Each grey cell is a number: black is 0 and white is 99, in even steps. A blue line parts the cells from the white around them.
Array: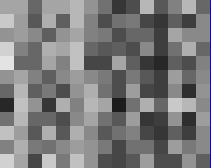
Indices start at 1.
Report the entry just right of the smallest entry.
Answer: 44
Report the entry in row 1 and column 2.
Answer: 64
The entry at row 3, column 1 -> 57
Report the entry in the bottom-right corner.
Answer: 37
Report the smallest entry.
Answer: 11
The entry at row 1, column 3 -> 40
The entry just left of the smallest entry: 64
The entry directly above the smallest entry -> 30
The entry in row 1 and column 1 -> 64
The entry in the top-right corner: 40
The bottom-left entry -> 81
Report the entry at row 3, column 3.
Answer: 53
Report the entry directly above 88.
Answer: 81
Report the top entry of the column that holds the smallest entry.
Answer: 21
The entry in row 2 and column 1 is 78
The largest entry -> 88
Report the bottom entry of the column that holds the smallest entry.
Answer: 27

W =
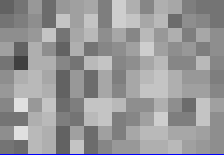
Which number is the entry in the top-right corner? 45
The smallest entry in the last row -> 38
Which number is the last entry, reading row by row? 55
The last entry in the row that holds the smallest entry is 52
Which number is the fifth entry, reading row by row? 59
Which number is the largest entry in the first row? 80
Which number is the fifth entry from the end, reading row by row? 68
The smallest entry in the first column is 38
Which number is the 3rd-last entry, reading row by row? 62
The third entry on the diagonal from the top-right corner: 49
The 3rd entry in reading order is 59
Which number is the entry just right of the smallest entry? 68
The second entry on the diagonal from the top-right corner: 52
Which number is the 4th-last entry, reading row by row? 72
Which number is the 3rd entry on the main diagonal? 59
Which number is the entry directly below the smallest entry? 68
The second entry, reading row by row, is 45
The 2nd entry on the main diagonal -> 49

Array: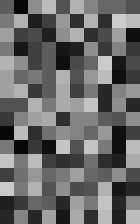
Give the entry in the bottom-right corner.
73
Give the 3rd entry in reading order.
55
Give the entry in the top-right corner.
32
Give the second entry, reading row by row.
3
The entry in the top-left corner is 36
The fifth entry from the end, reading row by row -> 66
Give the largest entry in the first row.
73
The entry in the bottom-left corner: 15
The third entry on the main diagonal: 29
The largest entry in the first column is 79
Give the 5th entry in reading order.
32
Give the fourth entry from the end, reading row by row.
18
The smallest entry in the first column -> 3
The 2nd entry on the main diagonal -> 69

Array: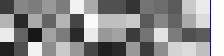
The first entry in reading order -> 23
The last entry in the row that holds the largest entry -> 85
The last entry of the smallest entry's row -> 35
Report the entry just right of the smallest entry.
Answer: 63
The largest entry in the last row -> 94
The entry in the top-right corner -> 91
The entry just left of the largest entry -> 27
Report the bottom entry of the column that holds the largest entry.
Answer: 27
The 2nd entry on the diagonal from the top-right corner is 66
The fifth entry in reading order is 48
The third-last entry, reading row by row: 82
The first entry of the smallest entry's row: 91
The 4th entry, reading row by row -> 59
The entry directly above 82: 48
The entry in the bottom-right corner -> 74
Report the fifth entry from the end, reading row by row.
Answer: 23
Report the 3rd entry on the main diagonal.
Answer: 9
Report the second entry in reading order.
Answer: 52
